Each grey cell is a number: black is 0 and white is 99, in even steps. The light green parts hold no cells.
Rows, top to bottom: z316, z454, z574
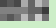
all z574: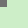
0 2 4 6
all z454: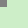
0 1 2 3

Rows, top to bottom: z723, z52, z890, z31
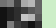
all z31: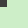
2
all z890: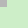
4

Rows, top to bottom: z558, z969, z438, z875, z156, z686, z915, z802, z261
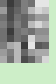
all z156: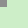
5 6
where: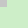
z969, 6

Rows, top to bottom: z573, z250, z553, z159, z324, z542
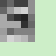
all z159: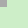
0 1 2
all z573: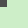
0
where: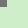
z553, 4
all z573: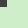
2 3
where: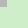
z542, 3
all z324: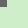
1
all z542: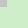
2

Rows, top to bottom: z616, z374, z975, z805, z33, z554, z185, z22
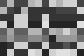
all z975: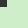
0 1 4 5 7 8 9 10 11
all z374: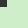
2 4 5 6 7
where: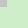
z616, 5

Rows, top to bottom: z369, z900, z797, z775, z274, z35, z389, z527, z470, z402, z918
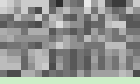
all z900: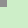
2 10 11 15 19
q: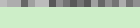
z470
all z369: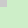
1 3 4 5 6 14 19
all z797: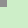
3 4 11 16
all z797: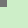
0 6

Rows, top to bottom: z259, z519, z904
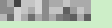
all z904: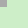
3 5 7 11
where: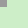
z519, 10
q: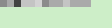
z259
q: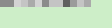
z519
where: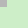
z904, 0
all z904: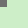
1 4 9

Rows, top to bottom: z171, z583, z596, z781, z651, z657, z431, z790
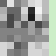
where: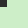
z583, 4
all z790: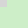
0 4 5
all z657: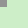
2 5 6
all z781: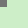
0 6
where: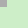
z583, 0
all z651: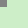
0 1 2 3 5
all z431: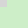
0 4 6

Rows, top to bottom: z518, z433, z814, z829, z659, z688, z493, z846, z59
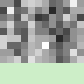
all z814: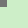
0 8
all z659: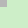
1 4
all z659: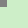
5 6

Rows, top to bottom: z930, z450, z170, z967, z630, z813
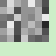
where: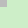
z967, 4
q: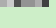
z450
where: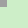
z630, 0
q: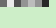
z967
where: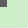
z813, 5
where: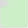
z930, 1
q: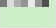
z930

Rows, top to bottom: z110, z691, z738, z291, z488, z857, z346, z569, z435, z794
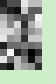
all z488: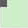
3
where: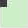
z691, 0
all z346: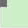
1 2 4

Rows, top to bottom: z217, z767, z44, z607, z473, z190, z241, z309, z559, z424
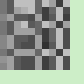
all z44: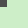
4
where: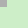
z767, 3

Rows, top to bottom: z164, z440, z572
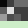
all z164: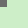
2 3
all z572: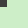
3
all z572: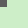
2
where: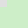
z440, 1
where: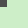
z572, 1

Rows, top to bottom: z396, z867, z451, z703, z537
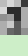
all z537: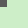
2
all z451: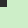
2
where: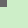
z537, 1
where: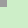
z451, 1
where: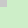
z703, 1
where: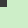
z396, 3
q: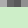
z537

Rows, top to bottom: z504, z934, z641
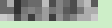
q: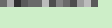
z504
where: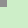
z641, 8
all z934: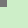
3 5 7 11
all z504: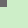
0 4 5 9
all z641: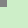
3 5 10

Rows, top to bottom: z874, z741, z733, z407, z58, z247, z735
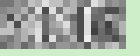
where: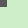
z735, 12
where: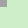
z407, 7
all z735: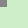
1 4 10 14 17
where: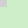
z407, 5

